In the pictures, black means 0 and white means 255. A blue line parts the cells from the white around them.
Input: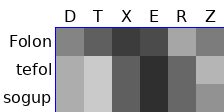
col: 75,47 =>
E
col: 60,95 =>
X
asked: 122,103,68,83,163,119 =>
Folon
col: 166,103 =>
R

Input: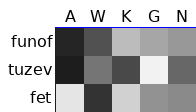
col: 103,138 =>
N
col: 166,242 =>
G
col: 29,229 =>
A
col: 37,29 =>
A
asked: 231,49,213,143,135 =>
fet

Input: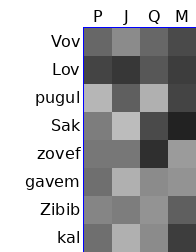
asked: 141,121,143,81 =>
Zibib
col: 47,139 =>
Q
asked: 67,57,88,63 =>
Lov
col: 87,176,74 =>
Q

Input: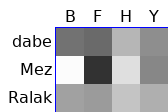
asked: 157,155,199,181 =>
Ralak
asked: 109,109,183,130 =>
dabe

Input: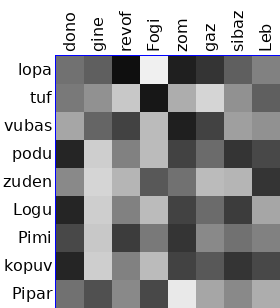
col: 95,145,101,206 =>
gine
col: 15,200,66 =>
revof
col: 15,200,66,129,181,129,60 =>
revof
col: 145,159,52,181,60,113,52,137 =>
sibaz
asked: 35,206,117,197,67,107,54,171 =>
Logu
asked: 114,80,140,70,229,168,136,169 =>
Pipar
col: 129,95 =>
Leb

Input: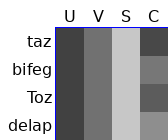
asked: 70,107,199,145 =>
delap
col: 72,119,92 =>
C

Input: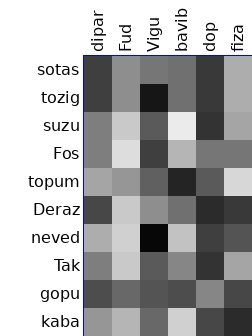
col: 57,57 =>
dop
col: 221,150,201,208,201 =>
Fud
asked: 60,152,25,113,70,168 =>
tozig
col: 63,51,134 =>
dop
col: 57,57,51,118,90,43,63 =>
dop

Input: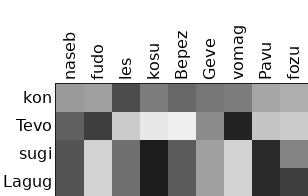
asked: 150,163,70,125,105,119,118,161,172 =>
kon
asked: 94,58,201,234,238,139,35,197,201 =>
Tevo
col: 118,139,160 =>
Geve

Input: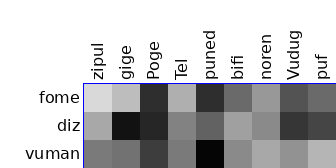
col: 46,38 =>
Poge
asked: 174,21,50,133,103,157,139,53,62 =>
diz
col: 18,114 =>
gige

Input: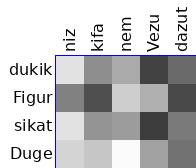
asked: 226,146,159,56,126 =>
sikat
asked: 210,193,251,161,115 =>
Duge
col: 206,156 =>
nem
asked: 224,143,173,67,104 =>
dukik

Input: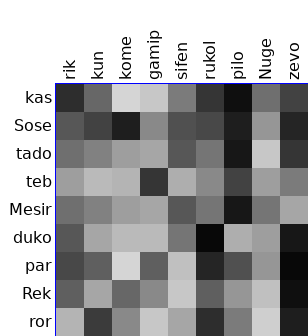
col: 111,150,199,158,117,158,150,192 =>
Nuge
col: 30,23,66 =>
pilo
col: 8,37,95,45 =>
rukol
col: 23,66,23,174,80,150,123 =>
pilo
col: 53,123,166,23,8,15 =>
zevo

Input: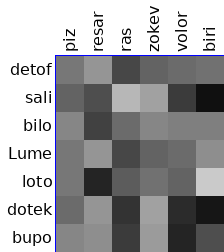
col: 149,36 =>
resar
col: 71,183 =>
ras
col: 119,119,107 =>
piz
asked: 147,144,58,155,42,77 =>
bupo

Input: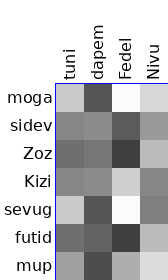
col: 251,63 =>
Fedel
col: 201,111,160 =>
tuni
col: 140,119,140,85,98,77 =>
dapem
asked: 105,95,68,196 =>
futid
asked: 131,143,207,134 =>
Kizi

